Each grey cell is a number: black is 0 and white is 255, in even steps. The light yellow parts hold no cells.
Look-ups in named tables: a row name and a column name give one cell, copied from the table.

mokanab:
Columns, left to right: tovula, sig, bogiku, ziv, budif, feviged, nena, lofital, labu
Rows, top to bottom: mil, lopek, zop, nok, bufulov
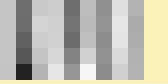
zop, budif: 108
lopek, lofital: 230
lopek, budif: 116
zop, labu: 173
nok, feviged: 209
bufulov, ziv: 230
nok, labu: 178
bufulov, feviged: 246
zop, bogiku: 205
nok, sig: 87
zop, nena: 141
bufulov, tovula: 196
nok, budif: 131
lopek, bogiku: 212
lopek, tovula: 197
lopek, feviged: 186
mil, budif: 110
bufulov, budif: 150
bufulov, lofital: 208
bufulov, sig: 34
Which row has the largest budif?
bufulov

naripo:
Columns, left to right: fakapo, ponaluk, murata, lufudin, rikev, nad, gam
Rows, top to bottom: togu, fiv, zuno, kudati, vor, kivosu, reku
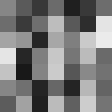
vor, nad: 137
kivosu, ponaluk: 112
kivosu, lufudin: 103
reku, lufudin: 187
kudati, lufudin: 199
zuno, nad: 202
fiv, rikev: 89
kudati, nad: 187
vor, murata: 132
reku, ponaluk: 162

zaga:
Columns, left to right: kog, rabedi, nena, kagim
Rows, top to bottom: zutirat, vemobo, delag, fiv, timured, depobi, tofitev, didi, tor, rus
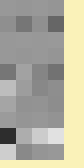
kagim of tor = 225
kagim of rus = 152
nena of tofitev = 147
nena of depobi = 136
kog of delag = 152
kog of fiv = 152
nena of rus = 149
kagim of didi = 147
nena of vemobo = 144
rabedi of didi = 149
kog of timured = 118
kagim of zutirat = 149
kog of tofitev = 165
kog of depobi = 189
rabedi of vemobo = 118
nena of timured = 133
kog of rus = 206

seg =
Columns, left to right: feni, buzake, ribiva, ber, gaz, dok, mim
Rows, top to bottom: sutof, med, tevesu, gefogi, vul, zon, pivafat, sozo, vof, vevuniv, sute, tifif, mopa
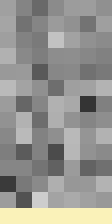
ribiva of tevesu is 122
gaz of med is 145
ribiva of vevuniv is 130
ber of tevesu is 194
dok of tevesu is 145
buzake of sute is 134
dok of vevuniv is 146
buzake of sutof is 132
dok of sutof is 157
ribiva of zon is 144
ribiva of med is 133
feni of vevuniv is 126
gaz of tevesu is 162
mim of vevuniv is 138
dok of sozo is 133
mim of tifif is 179
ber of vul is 135
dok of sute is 99
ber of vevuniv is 75

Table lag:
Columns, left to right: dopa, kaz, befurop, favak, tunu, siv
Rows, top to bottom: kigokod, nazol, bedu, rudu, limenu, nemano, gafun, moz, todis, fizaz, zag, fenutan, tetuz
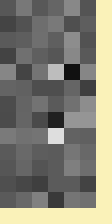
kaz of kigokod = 120
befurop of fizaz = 93
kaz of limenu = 68
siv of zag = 110
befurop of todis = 116
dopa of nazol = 68
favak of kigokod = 101
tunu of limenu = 17
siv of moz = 149
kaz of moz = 101
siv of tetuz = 112
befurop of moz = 74
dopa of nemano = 100
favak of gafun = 90
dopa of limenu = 134
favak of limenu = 189
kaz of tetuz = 104
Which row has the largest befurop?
tetuz

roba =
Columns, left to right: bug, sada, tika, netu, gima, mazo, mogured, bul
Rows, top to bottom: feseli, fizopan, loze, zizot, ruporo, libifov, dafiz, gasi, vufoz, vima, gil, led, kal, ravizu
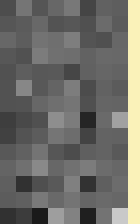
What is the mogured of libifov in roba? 98
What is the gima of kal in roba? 116
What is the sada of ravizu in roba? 60
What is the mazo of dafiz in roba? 80
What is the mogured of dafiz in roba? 101
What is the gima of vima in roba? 76
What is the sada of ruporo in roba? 94
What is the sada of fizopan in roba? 91
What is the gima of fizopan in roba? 87
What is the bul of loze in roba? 103
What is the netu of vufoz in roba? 117
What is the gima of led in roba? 128
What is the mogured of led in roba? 95
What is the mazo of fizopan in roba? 80
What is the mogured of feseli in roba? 97

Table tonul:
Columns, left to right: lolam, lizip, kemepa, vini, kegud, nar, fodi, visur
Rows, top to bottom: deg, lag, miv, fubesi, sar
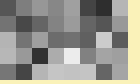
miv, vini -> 108
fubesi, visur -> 159
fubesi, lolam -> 183
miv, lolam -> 180
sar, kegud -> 194
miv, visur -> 92
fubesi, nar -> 129
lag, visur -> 152
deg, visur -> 181
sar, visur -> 165
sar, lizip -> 69
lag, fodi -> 85
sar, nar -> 196
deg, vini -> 135
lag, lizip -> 72
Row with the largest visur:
deg

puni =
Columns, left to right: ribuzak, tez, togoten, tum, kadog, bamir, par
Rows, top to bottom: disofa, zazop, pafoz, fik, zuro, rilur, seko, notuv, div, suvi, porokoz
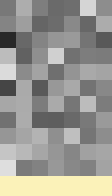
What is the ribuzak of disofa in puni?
120
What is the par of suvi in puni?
166
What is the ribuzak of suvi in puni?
197
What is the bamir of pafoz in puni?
116
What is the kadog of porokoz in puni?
136
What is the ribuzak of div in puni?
150
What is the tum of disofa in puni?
106
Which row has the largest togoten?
div

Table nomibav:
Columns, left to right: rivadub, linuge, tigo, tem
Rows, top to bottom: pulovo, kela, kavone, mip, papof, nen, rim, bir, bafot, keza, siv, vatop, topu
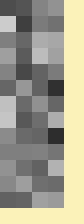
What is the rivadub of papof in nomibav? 131
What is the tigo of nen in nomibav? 98
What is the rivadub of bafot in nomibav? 139
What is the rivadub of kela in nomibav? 204
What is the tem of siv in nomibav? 178
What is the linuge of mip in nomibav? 91
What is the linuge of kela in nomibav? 63
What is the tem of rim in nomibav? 102
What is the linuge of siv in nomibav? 112
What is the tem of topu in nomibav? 154
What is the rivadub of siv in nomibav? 146
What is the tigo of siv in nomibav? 98
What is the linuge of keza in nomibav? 127
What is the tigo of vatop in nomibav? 111
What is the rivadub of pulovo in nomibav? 77
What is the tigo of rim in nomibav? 145
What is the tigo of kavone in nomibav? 172
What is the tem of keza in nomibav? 117
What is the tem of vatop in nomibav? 107
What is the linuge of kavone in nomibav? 103
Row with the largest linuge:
vatop

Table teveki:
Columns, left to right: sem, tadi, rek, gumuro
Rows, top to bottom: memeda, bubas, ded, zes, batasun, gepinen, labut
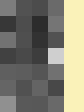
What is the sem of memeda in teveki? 125
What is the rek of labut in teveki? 88
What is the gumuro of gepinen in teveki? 72
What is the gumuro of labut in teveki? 105
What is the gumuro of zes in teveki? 207
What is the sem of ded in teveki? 114
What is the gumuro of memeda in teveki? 106
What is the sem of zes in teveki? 65
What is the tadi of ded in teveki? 79
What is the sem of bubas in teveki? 55
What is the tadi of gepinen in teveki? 81
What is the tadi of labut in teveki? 89
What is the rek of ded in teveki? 50
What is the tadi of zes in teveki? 73
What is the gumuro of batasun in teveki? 113
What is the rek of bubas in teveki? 44
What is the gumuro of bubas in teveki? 117

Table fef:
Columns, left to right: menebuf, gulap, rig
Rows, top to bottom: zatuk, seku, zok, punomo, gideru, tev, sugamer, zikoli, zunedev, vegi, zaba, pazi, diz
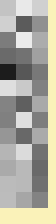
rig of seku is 144
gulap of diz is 166
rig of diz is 131
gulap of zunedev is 104
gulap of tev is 201
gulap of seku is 91
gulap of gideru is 87
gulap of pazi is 185
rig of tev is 129
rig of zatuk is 208
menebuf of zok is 124
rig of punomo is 160
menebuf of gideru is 28
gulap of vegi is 219
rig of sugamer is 169
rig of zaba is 105
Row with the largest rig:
zatuk

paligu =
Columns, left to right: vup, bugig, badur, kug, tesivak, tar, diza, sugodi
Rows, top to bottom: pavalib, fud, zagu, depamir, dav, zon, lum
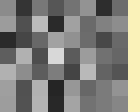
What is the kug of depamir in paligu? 216
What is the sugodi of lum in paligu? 134
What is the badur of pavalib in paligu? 120
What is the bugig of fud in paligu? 80
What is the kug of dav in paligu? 125
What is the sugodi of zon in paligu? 147
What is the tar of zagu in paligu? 108
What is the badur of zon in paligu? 177
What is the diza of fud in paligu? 129
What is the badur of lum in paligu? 179
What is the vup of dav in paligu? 177
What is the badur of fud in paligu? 187
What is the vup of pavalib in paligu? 139

